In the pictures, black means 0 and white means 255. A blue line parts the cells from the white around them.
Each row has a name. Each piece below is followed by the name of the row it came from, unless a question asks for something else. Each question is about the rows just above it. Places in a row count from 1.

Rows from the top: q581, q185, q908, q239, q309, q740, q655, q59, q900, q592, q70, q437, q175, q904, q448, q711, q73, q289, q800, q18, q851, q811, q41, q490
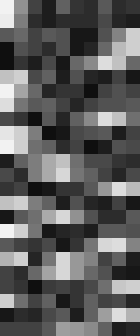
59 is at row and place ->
q851, 4
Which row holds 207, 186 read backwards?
q239

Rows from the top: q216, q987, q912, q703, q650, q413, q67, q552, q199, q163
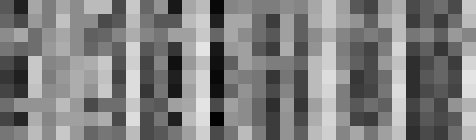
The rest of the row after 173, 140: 102, 125, 96, 213, 88, 110, 54, 173, 228, 24, 153, 160, 88, 60, 173, 74, 147, 207, 125, 88, 68, 125, 213, 68, 96, 54, 102, 173
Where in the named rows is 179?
q552, 34
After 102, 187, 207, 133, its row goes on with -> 96, 74, 153, 193, 46, 74, 102, 60, 213
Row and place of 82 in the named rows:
q650, 9
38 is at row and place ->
q199, 2

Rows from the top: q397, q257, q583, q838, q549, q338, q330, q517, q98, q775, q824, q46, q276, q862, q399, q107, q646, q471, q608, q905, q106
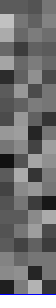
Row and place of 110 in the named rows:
q583, 4
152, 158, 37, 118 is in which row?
q775
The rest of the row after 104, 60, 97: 91
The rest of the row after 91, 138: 171
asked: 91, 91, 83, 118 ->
q397

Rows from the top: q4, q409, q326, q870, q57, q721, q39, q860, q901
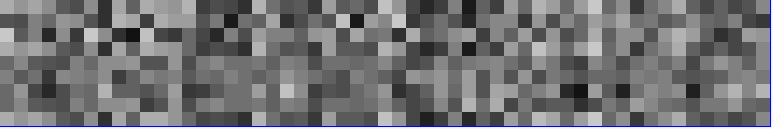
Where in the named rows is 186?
q901, 39
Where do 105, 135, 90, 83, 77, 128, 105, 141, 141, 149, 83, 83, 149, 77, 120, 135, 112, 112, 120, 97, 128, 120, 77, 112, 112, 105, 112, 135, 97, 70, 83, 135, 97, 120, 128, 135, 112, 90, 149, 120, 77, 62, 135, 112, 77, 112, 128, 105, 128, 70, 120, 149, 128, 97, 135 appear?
q57

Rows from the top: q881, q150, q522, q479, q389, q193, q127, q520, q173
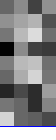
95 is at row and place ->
q173, 3
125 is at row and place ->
q389, 1

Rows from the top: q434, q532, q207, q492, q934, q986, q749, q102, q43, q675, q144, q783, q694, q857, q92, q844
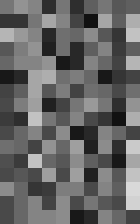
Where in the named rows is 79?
q783, 1
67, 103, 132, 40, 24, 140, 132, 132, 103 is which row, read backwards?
q844
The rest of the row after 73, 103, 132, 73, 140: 24, 40, 132, 103, 67
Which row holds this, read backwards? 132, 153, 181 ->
q207

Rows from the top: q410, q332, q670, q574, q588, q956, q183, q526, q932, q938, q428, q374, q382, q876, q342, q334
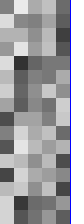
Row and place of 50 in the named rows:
q588, 2
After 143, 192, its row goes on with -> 69
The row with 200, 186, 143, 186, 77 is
q374
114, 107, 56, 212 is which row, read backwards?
q342
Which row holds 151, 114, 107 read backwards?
q342

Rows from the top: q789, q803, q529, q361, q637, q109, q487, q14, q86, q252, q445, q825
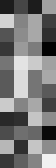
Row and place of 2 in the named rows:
q361, 4
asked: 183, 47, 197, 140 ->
q445
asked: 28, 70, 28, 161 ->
q789
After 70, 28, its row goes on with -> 161
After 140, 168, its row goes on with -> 47
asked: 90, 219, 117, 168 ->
q109
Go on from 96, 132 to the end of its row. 241

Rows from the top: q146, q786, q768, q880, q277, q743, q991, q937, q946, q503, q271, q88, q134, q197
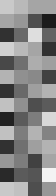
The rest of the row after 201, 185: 165, 165
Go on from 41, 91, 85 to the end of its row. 243
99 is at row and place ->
q768, 4
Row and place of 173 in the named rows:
q277, 3
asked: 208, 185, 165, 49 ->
q880
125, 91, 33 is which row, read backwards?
q946
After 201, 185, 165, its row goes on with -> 165

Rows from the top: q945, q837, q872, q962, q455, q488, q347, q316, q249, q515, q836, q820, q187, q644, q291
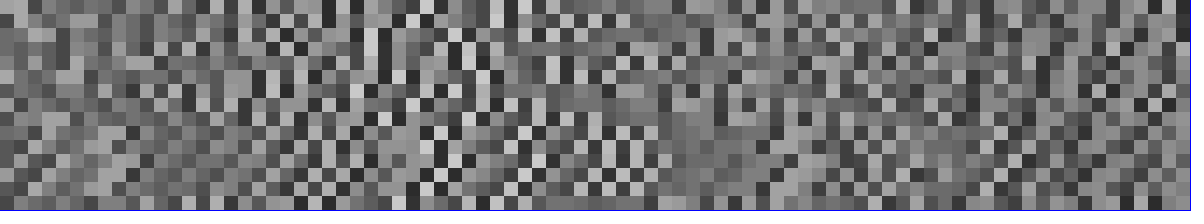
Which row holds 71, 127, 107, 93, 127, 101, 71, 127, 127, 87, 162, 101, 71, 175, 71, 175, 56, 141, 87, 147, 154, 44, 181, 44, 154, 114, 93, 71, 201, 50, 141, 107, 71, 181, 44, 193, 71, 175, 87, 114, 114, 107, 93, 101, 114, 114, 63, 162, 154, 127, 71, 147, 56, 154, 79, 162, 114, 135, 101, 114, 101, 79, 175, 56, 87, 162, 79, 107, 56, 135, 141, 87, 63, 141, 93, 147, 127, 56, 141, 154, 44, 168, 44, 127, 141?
q291
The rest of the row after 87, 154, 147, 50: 187, 44, 154, 114, 93, 71, 201, 44, 135, 101, 71, 187, 44, 201, 63, 175, 79, 114, 114, 127, 87, 101, 127, 114, 50, 154, 154, 114, 71, 141, 56, 154, 71, 162, 114, 127, 101, 114, 101, 79, 175, 63, 79, 168, 79, 101, 56, 135, 135, 93, 63, 135, 93, 141, 114, 56, 135, 147, 50, 168, 44, 127, 141, 63, 168, 93
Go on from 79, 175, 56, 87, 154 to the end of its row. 79, 107, 56, 135, 141, 93, 71, 141, 93, 135, 135, 63, 135, 154, 44, 175, 44
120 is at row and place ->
q455, 56
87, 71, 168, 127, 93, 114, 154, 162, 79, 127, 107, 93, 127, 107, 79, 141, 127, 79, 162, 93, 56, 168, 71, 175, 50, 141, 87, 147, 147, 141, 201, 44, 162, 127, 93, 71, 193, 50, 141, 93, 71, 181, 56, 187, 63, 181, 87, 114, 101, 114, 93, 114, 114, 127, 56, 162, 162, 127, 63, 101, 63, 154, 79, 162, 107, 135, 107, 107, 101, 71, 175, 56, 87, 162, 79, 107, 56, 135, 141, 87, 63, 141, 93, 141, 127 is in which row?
q836
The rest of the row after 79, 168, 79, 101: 56, 135, 135, 93, 63, 135, 93, 141, 114, 56, 135, 147, 50, 168, 44, 127, 141, 63, 168, 93

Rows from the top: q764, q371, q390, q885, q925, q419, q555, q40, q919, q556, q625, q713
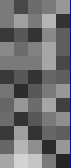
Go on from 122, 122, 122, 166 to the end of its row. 72
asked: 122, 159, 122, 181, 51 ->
q371
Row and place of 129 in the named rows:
q885, 3
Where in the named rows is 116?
q555, 1

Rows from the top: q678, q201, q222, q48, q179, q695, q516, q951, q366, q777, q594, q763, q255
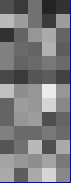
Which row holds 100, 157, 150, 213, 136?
q951
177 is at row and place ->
q48, 4
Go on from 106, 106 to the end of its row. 120, 106
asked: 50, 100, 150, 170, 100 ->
q222
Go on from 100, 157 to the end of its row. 150, 213, 136
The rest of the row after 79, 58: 113, 36, 50

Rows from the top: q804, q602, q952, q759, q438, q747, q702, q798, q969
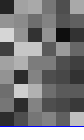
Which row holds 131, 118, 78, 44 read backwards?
q969
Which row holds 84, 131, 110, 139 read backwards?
q602
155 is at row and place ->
q759, 5
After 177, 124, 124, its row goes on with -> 78, 63

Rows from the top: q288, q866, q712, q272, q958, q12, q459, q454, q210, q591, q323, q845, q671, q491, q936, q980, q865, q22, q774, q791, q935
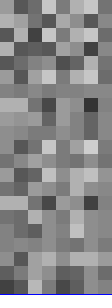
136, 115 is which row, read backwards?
q845
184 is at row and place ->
q935, 3
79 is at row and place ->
q958, 5
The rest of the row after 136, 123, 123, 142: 130, 100, 136
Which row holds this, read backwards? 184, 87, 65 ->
q935
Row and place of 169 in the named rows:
q866, 5

